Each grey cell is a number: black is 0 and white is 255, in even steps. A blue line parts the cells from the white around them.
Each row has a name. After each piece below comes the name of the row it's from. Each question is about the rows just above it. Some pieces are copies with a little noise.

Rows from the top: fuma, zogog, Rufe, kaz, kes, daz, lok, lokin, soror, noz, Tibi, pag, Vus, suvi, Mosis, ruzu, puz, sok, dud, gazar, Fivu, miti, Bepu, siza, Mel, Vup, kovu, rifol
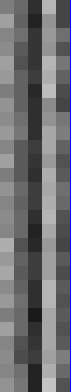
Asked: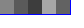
Tibi
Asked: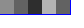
Fivu
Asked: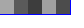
gazar
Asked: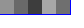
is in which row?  suvi
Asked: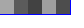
gazar
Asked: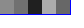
kovu

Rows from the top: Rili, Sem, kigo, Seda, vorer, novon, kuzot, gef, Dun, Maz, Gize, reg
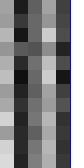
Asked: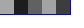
Rili
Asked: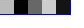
novon
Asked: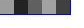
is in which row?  kuzot
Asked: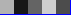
kigo
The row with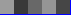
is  Sem

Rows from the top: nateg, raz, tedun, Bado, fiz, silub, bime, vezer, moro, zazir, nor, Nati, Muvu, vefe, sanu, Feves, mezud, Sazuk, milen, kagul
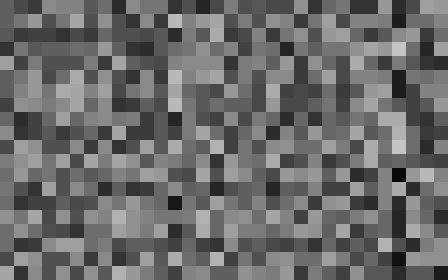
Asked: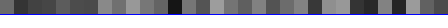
sanu
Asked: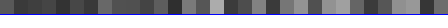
tedun

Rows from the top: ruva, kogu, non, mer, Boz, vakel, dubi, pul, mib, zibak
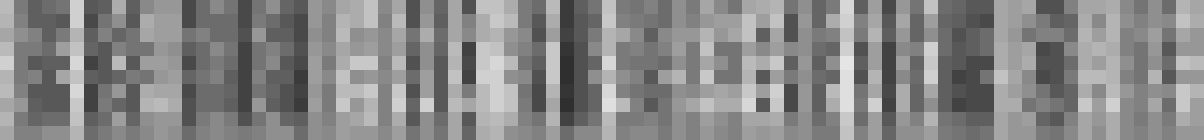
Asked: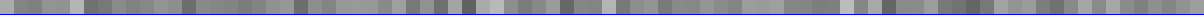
zibak
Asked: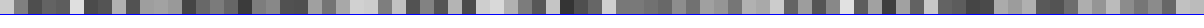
Boz
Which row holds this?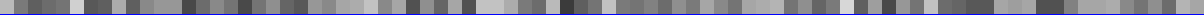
ruva
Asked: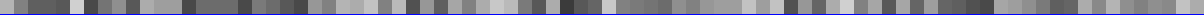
kogu

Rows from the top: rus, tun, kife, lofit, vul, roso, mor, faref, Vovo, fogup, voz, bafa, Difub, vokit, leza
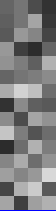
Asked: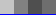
fogup
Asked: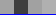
leza
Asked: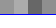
bafa

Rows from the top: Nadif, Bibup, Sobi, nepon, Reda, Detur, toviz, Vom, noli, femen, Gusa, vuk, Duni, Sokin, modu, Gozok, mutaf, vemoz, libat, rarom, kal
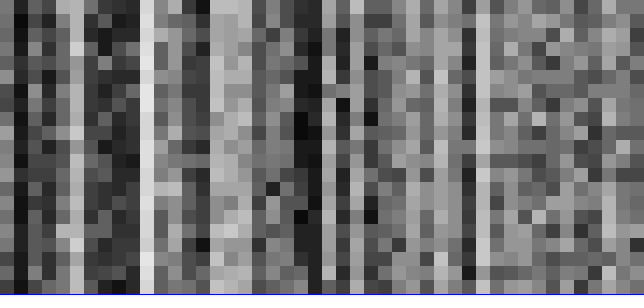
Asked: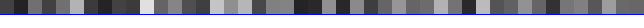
Vom
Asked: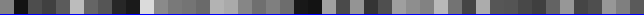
vuk

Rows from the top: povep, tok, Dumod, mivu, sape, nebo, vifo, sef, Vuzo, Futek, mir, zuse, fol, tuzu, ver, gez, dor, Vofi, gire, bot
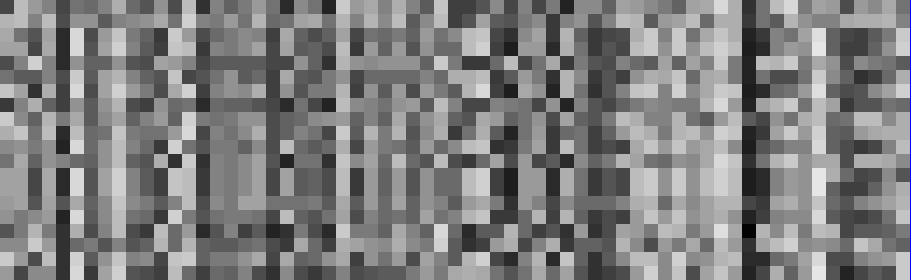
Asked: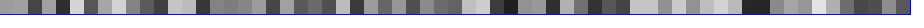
fol
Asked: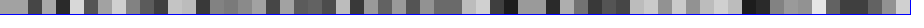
mivu

